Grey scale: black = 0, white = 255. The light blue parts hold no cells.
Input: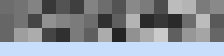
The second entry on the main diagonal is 115
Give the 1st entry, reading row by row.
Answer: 109
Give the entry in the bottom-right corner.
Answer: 102
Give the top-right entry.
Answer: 137
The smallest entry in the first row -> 56
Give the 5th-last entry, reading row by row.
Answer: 203
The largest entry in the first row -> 188
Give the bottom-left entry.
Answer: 102
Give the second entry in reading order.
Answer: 115
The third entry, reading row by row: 131
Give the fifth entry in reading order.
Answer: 83
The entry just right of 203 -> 95
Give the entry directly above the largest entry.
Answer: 56
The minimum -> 36

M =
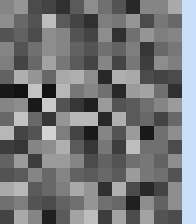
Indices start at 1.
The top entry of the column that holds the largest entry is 68
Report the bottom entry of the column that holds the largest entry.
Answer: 32
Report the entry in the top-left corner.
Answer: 133
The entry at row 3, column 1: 83
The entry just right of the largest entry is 126
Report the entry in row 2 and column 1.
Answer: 141
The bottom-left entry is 68
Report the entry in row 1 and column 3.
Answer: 75
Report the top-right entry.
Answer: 169
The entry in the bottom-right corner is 75
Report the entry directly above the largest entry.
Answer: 54
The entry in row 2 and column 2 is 104
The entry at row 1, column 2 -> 149
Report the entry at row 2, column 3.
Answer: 83
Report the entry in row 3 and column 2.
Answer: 98

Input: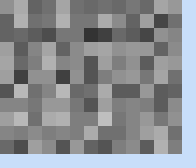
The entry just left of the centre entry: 145
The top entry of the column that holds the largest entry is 112
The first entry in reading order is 145
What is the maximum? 191
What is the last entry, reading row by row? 126
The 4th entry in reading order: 112
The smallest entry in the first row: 99
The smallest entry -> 51
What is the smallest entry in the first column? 84
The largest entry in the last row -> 177
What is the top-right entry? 152
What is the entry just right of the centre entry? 126
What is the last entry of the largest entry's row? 145
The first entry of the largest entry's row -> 159
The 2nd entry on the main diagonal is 177
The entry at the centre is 84
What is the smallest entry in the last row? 77
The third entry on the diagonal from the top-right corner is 70
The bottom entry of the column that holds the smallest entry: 99
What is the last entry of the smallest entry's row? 133
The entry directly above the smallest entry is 119
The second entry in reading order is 171
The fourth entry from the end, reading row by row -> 139
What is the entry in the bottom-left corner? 105
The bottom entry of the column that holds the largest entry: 84
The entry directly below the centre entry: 112
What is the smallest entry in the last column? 99
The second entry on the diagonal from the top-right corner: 70
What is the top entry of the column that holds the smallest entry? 105
